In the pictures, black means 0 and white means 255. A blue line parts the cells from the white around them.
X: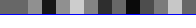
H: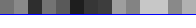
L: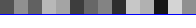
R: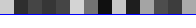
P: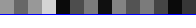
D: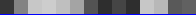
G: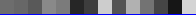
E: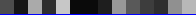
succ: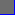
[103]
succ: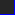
[61]
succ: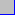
[164]

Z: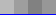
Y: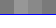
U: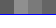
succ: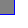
[151]
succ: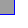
[129]
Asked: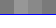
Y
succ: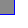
[122]
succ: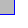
[158]
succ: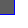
[143]

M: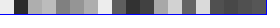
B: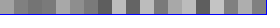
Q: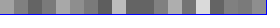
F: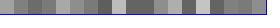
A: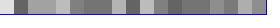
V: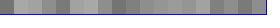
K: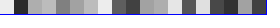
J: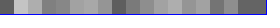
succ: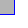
[100]
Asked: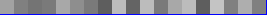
B
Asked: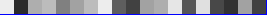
K
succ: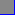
[162]
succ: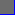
[122]
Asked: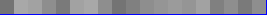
V
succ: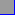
[149]

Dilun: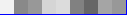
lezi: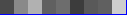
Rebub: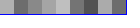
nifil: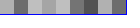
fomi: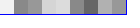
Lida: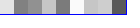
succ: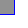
[198]
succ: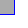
[109]

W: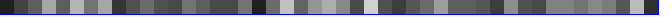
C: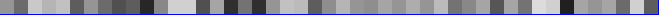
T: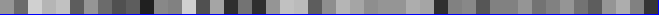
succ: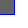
[149]
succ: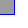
[93]
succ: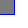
[86]
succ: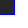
[136]
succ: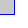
[181]

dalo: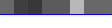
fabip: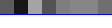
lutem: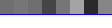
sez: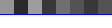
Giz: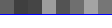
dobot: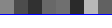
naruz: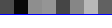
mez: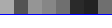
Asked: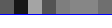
fabip
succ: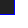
[111]
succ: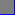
[134]

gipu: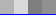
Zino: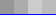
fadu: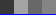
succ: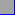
[104]
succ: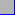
[218]

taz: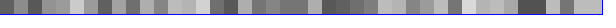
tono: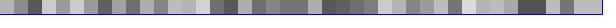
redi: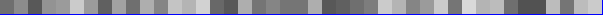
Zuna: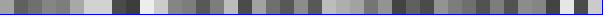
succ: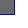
[88]
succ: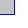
[180]

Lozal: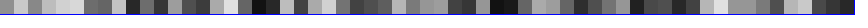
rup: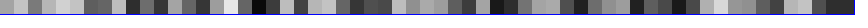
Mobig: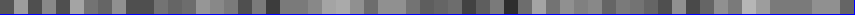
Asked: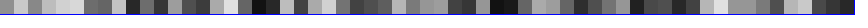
Lozal
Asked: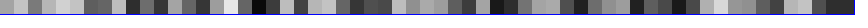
rup
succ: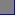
[136]
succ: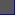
[157]
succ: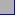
[216]

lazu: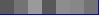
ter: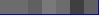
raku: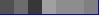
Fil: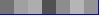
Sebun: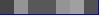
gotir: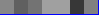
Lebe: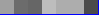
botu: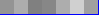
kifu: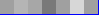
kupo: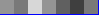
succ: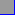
[88]
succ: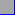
[121]
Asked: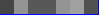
Sebun
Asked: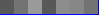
lazu
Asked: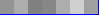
botu
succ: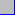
[173]
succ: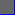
[189]

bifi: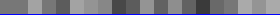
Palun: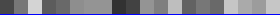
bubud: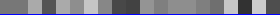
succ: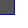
[170]
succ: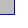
[98]
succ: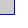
[78]
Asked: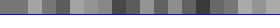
bifi
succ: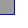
[198]
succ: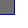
[198]

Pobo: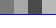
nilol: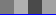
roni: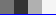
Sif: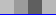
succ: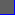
[184]
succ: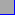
[74]

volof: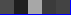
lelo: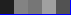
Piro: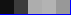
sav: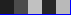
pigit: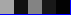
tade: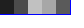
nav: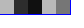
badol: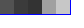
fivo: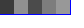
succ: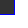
[160]
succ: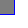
[152]
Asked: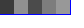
fivo
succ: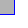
[152]
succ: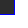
[16]
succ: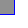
[75]
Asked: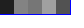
lelo

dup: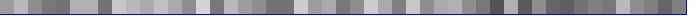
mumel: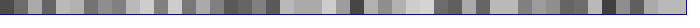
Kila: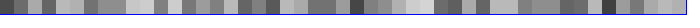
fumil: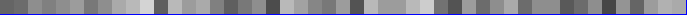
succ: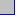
[170]
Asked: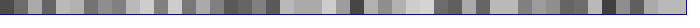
mumel
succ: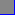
[120]
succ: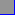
[101]
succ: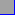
[134]
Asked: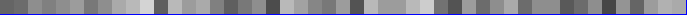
fumil
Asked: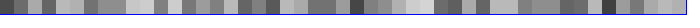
Kila

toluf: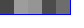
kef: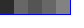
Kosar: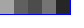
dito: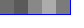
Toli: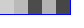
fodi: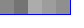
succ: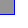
[76]
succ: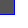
[103]
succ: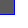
[136]
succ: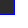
[103]
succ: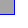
[96]

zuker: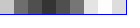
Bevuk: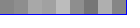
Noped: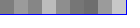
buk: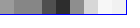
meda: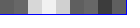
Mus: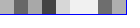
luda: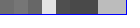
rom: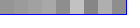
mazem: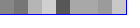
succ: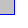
[134]
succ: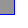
[155]
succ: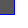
[168]
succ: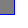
[155]

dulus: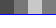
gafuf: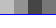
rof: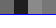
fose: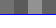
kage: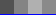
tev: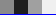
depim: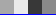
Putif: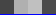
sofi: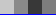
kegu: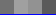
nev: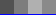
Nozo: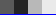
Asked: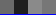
rof
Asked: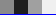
tev
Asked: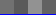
fose
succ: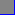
[176]

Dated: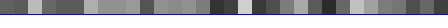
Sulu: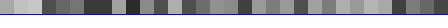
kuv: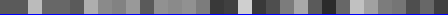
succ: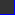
[64]
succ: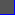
[145]
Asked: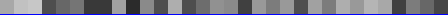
Sulu
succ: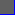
[90]
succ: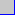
[78]
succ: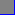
[153]

